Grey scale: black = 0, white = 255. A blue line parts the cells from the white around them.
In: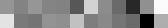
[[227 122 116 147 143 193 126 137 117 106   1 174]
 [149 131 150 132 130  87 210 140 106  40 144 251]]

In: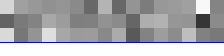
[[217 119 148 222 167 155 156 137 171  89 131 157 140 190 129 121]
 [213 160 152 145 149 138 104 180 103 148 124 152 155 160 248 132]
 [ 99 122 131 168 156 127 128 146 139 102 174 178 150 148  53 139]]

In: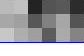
[[199 174 159  92 170 132]
 [186 192  35  84  88  44]
 [167 160  87 129 166  84]]

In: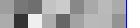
[[172  51 239 172 102 163 185 184 148]
 [158 119 111 195 203 136 169 186 171]]

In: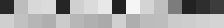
[[207 193 182 175 203 183 176 170 208 174 188 189 203 205 209 212]
 [ 40 189 216 219  37 208 219 232  34 245 212 191 124  34  46  60]]

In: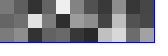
[[123 141  50  98 105  55  41 192 216 108 162]
 [121  94  50  99 239 131  81  57 142  55  70]
 [101 111 226 124  46 156 141  68 190  82  71]]
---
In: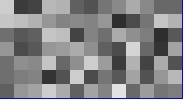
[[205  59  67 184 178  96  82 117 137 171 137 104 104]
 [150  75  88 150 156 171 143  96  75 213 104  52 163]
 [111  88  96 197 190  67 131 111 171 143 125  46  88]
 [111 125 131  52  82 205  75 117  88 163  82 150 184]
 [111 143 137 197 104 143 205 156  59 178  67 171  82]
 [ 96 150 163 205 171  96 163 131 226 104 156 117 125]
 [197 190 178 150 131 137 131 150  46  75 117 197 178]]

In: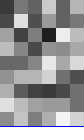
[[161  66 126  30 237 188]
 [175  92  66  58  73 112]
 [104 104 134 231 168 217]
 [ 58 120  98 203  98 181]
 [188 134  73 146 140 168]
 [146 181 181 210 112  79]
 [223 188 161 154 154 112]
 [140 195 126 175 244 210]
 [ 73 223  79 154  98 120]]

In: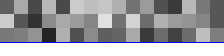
[[203  87  50 139 169 155 133 225 114 211 108 176 155 147 133  87]
 [120 126 147  36 176  80 139  95 101 169  58 108  66 108 190 126]
 [ 95 169  73 184  73 203 190 197 176 114 155  80  58 184 120  87]]

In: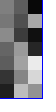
[[139  60  16]
 [119  79 168]
 [127  93   8]
 [ 52 133 215]
 [101 154  38]
 [ 93 161 235]
 [ 31 189 147]]

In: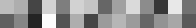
[[ 96 134  36 252  83 174  69 155 182 155 102 147 167  89]
 [189 174  69 210 126 210 196 102 161 218 140  55 232 114]]

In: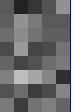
[[ 89  34  53  82 146]
 [121  60 115 127 101]
 [101  68  82 108 121]
 [ 82 108  60  75 133]
 [108 139 115  95  95]
 [ 95 146 121  89  89]
 [ 75 153  68  75 115]
 [127 189 166 133  47]]

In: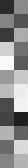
[[ 66  30]
 [132  82]
 [250  90]
 [180  97]
 [209 111]
 [ 43 139]
 [ 58 172]
 [132 180]
 [153 201]
 [105 217]
 [187 237]
 [ 74 243]]

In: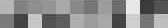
[[123  67 198  81  94 174 156 168  67 206 117 190]
 [182 129 142 150 168 136 117 156 109 232  59  81]]

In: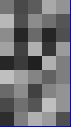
[[140  38 106  38  79]
 [ 38  59  32 176 126]
 [162  65 176  53 155]
 [118  73  92 169 147]
 [184  79 140 112  85]
 [ 73 112  85 191 147]
 [ 45 126 176 155  79]
 [106 140  65 132 147]
 [191 162 132  98 126]]
